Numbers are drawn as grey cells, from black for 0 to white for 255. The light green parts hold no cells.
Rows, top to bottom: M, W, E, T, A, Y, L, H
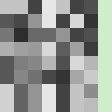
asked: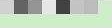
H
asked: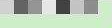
L
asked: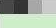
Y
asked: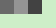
E
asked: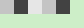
M

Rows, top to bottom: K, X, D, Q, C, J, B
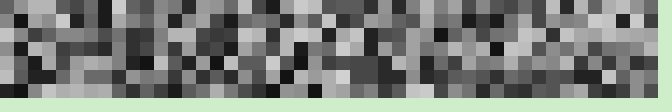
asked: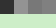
J
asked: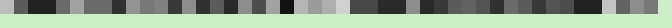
J
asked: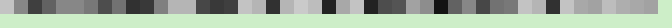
D
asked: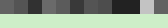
J
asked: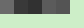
B
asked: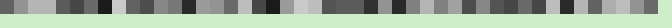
K

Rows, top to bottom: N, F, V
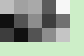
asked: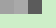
N
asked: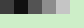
V
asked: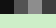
F
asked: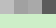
N

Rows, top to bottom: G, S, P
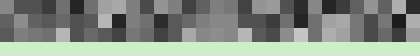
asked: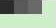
S
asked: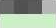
S
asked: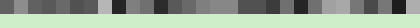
S
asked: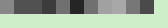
S
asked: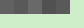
S
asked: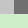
P
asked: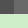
P

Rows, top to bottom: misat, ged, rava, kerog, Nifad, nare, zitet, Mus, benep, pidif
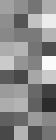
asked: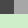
nare
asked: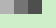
kerog
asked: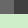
zitet
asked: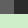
Mus

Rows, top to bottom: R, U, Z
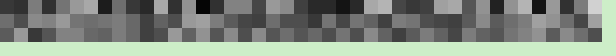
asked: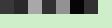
R
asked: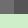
Z
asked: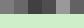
Z

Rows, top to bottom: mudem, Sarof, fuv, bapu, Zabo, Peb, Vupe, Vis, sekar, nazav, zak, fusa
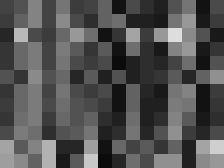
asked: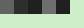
sekar
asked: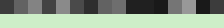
Sarof
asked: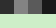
sekar

